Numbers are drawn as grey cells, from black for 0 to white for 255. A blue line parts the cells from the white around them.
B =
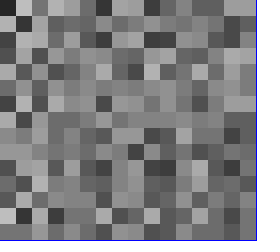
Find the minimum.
38
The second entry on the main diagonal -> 53
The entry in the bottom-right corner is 116
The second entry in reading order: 190
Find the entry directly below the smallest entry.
178
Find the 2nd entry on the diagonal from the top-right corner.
73
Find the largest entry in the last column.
163
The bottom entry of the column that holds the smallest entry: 116
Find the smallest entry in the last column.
88
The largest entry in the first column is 190
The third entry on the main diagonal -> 170
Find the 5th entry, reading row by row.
157
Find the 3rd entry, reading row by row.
116
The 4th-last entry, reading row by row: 108
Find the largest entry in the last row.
151

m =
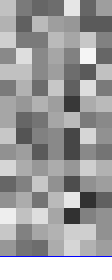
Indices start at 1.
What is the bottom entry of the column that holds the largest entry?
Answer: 178
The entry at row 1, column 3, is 102
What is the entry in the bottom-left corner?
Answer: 151
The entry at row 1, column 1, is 193
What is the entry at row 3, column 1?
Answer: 207
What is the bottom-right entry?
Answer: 158
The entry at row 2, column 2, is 96
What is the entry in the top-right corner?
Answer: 158
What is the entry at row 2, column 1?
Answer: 178
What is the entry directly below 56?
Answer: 186
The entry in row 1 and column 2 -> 122
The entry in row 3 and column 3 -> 122
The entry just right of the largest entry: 102
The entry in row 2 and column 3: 186
